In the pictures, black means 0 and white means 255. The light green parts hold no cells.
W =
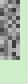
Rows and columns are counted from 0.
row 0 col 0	193
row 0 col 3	140
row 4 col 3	164
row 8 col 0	104
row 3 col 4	177
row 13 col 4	186
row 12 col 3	170
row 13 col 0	146
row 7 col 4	186
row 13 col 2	160
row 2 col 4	157
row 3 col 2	139
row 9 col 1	151
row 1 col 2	185
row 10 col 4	137
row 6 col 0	111
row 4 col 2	90
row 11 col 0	138
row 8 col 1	116
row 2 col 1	166

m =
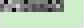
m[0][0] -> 166
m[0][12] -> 17
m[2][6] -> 74
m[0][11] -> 126
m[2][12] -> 37
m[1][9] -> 105
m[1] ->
[91, 154, 146, 161, 207, 129, 125, 113, 80, 105, 66, 103, 122, 107, 186, 86]
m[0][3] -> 141
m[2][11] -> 82
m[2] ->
[120, 175, 154, 15, 158, 121, 74, 117, 80, 90, 87, 82, 37, 91, 106, 103]
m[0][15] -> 108
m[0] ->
[166, 9, 200, 141, 142, 128, 24, 126, 125, 135, 129, 126, 17, 161, 46, 108]
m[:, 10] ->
[129, 66, 87]

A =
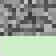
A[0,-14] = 117
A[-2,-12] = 96
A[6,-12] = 68
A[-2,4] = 73
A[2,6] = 131
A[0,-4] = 146
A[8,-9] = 160
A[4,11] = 89
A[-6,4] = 172
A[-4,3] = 184
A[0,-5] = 124
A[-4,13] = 155
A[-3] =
[109, 145, 68, 158, 92, 157, 159, 168, 113, 159, 113, 177, 184, 68]
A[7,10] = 70
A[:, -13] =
[146, 83, 158, 185, 140, 139, 145, 116, 145]
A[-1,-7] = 140
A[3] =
[132, 185, 160, 95, 172, 155, 162, 57, 142, 152, 158, 184, 144, 143]
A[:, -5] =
[124, 104, 158, 152, 113, 132, 159, 70, 181]
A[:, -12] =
[153, 80, 103, 160, 75, 165, 68, 96, 71]
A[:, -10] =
[152, 137, 168, 172, 136, 133, 92, 73, 147]
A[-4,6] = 84
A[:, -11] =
[155, 151, 68, 95, 96, 184, 158, 78, 139]
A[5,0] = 173
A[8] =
[68, 145, 71, 139, 147, 160, 136, 140, 115, 181, 146, 148, 145, 141]
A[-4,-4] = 129
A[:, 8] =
[189, 71, 157, 142, 69, 65, 113, 95, 115]
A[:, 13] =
[129, 80, 164, 143, 143, 155, 68, 159, 141]

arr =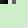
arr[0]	29
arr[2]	229
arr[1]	8

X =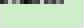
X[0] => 42
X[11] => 68
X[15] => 87
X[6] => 15
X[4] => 166

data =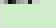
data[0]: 195
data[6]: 184
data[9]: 208
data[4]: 149

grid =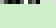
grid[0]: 166
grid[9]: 2
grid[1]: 64
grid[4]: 3

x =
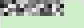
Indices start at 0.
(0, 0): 68
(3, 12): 87
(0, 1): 123
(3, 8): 154
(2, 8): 235
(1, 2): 237
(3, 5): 136
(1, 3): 222
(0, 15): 207
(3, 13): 156
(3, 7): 189
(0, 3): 32
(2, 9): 186
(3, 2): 164
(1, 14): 175
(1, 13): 230
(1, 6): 94
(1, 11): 109
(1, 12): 26
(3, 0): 161

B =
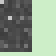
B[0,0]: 199
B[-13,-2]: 87
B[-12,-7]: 81
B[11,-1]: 69
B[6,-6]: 73
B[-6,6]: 111
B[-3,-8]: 94
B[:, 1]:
[87, 81, 64, 70, 82, 72, 69, 111, 64, 66, 75, 117, 70]
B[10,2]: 68
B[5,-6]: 76
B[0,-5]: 73
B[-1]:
[76, 70, 73, 71, 73, 79, 70, 65]
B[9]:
[67, 66, 73, 73, 85, 70, 66, 78]
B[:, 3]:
[73, 78, 71, 75, 82, 66, 72, 73, 74, 73, 68, 77, 71]
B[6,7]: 69
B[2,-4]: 75
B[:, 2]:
[64, 65, 65, 71, 200, 76, 73, 69, 80, 73, 68, 77, 73]
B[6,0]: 84
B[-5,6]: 64
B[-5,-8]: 61
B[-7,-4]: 66
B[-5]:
[61, 64, 80, 74, 78, 68, 64, 97]
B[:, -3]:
[76, 67, 80, 80, 129, 74, 69, 71, 68, 70, 63, 68, 79]

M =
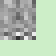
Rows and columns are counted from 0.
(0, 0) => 139
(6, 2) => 159
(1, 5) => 175
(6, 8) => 164
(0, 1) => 193
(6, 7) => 154
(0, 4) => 119
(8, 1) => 99
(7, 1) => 186
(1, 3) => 173
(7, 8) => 133
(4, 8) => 116
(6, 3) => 163
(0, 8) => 97
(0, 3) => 154
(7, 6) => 192
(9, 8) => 87
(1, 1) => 160
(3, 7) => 149
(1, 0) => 145
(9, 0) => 177
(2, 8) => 159
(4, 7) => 159

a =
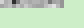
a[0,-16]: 211
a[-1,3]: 156
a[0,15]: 149
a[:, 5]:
[187, 172]
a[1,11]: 190
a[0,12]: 120
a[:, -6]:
[166, 163]
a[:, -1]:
[149, 150]
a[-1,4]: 195
